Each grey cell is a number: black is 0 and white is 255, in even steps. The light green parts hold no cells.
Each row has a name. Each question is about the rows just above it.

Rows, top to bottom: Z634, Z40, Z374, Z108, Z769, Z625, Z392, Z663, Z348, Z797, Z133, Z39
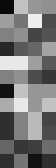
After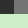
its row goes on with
[18 47]
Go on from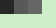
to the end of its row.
[164]
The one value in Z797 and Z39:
[47]
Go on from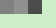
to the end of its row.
[55]
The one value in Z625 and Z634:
[144]
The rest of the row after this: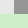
[194]

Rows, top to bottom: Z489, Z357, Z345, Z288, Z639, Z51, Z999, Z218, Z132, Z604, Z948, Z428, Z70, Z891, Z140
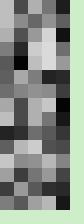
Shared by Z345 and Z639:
[153]
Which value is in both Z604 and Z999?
[110]

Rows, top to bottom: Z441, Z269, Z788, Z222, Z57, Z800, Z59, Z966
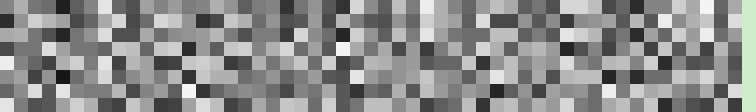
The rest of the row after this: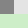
[102  80 161 132 155 124 132 176 147  94 124 132  51 117 147  88  51 214
 140  94 190 124 236 176 132 102 155 190 169  94 117  80 214 214 190  73
 102  44 132 132 206 169 244 102 169]
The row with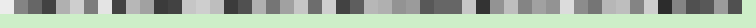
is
Z57

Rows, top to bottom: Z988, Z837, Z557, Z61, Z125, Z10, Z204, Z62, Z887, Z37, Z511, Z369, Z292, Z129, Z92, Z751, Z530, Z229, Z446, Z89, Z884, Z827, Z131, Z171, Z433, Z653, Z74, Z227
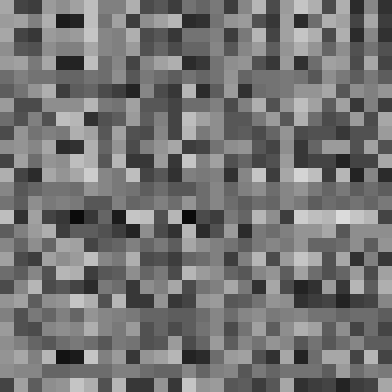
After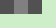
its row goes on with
[190 182  49  81  93 155  93 128  68 190 161 142  87  87 121 155  87 175
 109  75  87 155  75 167]
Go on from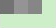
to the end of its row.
[ 87 115  87 109 134  93  93]
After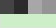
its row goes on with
[167 205 134 121 190  68  87  49 128 121 128  49 134 197  61 167 212 190
  61 182  35 134  43]

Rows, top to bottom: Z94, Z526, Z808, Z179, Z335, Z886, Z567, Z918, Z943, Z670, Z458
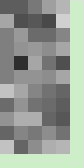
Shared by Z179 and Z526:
[166]
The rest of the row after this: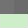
[93]

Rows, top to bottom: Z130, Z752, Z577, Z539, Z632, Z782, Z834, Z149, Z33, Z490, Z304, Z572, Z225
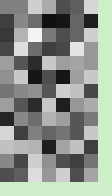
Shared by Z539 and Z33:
[109]
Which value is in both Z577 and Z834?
[207]
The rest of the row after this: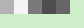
[207]
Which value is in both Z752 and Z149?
[30]
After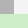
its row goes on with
[122  78 101 207]
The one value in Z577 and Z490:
[101]
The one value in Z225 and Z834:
[207]

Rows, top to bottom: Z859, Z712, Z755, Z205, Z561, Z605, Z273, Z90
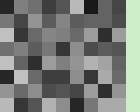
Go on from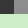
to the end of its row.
[76 92 84]
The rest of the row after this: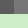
[ 54 141  76  92  84]
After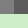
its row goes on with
[119  54 141  76  92  84]
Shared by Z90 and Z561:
[178]
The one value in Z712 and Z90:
[119]
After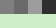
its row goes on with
[156]
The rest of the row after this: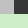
[105 133 127 105 156  46 156]

